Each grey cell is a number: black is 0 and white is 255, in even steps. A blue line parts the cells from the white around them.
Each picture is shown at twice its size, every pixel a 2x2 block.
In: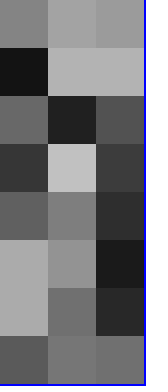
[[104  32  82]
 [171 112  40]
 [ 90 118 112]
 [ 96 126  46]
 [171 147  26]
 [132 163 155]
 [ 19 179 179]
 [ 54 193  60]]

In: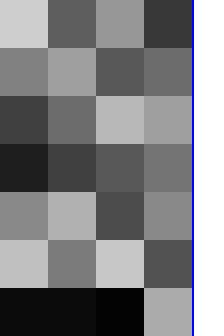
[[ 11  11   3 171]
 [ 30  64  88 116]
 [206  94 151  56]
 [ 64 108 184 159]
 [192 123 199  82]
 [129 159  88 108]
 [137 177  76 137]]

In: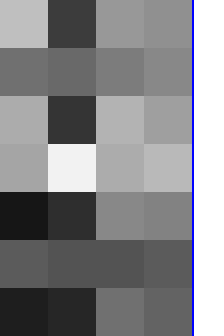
[[ 30  38 112  99]
 [ 22  46 136 130]
 [172  52 179 159]
 [191  60 152 144]
 [ 91  83  83  91]
 [112 105 124 136]
 [165 242 172 185]]

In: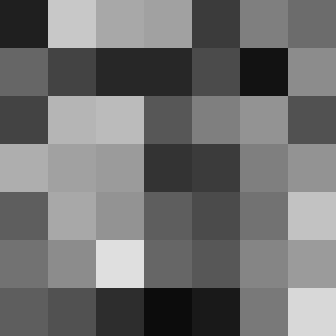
[[102  67  39  39  75  18 140]
 [ 94  81  45  12  25 121 216]
 [114 140 223 102  87 133 155]
 [174 161 155  51  59 127 147]
 [ 94 168 147  94  75 114 194]
 [ 67 181 187  87 127 147  81]
 [ 31 200 168 161  59 127 108]]

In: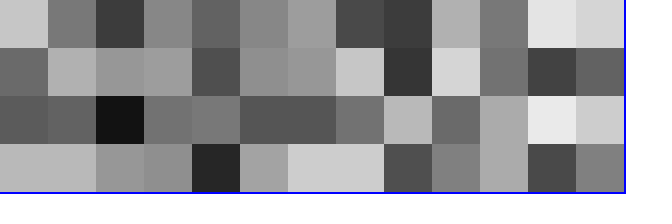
[[ 91  98  18 114 120  85  85 114 185 106 171 234 205]
 [198 120  60 135  98 135 157  73  60 177 120 228 213]
 [106 177 151 157  79 143 151 198  53 213 114  66  98]
 [185 185 151 143  38 163 205 205  79 128 171  73 128]]

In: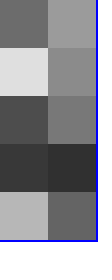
[[ 56  48]
 [183 100]
 [ 77 120]
 [223 139]
 [108 155]]
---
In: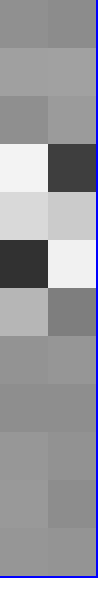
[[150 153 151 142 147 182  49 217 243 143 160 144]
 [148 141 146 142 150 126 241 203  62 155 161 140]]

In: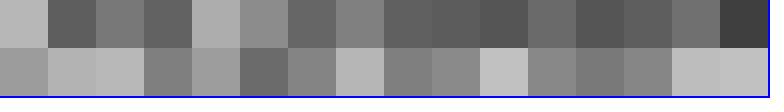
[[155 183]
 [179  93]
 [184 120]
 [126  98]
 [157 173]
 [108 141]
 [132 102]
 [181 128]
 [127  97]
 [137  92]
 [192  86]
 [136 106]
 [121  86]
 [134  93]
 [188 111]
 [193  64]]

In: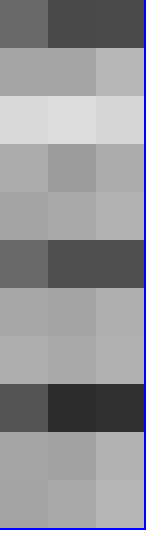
[[164 166  84 173 167 106 164 172 217 166 105]
 [168 162  44 168 164  80 169 155 220 165  73]
 [182 178  48 176 175  79 178 172 214 183  74]]

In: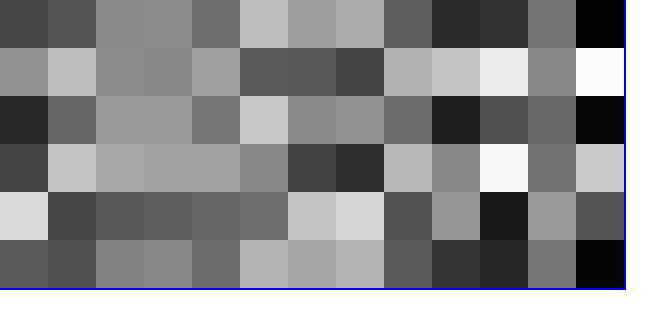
[[ 91 217  68  41 144  72]
 [ 80  71 194 103 189  86]
 [131  87 169 153 141 138]
 [134  94 162 154 136 141]
 [108 101 162 119 159 111]
 [180 111 136 199  91 189]
 [166 195  67 138  87 157]
 [181 214  47 145  68 170]
 [ 89  82 183 108 177  94]
 [ 53 150 134  32 194  43]
 [ 37  23 246  80 235  49]
 [119 154 113 105 135 115]
 [  4  85 201   8 251   2]]

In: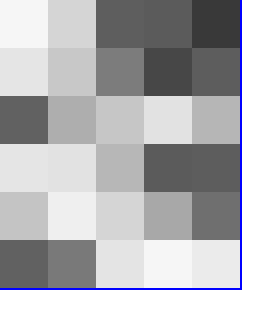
[[ 97 196 229  97 229 246]
 [121 239 226 174 200 213]
 [228 213 183 198 124  94]
 [246 168  91 226  71  91]
 [235 111  93 182  93  57]]

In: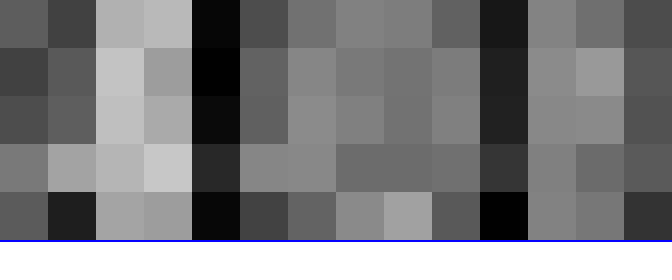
[[ 91 121  77  65  93]
 [ 30 163  94  89  65]
 [164 181 191 195 177]
 [157 199 170 157 185]
 [  7  40  10   1   6]
 [ 66 134  96  98  77]
 [ 99 136 139 134 113]
 [138 108 128 121 129]
 [161 108 114 115 125]
 [ 89 112 128 124  97]
 [  1  53  33  31  23]
 [130 128 136 139 131]
 [119 107 138 153 111]
 [ 51  90  82  86  76]]
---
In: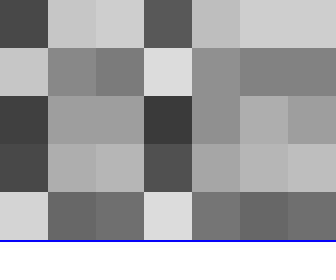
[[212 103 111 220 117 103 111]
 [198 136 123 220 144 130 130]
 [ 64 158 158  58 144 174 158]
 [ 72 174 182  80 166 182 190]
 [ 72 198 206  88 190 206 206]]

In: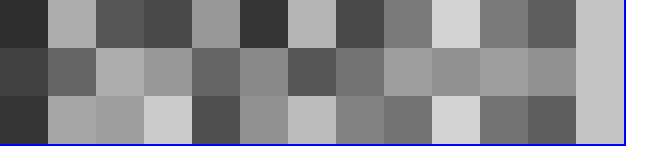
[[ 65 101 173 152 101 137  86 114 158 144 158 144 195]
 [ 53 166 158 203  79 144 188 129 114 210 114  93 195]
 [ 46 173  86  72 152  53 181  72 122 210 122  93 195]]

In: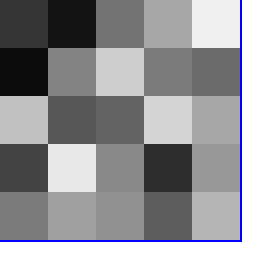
[[ 53  19 115 167 240]
 [193  87  99 212 167]
 [ 12 131 206 123 107]
 [123 160 145  93 181]
 [ 67 232 137  45 152]]

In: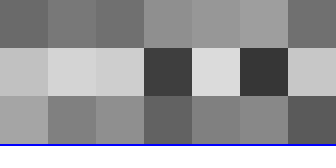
[[106 120 112 143 151 158 112]
 [165 128 143  98 128 136  90]
 [193 212 206  62 219  54 199]]

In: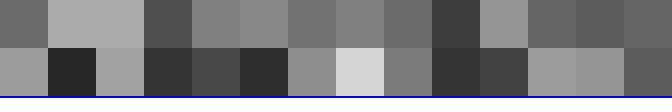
[[156  38 162  52  72  45 142 213 122  52  66 156 149  92]
 [108 170 170  78 128 136 114 128 108  60 149 100  92 100]]

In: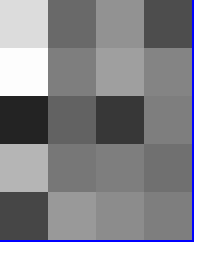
[[ 35  98  55 126]
 [220 105 146  77]
 [181 119 126 112]
 [253 126 159 132]
 [ 70 153 140 126]]

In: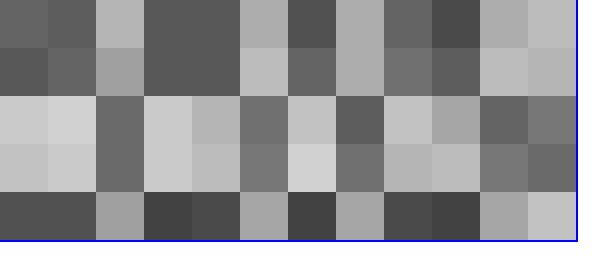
[[ 81  81 160  66  74 166  66 166  74  66 166 194]
 [100  93 181  87  87 173  81 173 100  74 173 188]
 [ 87 100 160  87  87 188 100 173 112  93 188 181]
 [194 202 106 202 188 119 209 112 181 188 119 106]
 [202 209 106 202 181 112 194  93 194 166 100 119]]
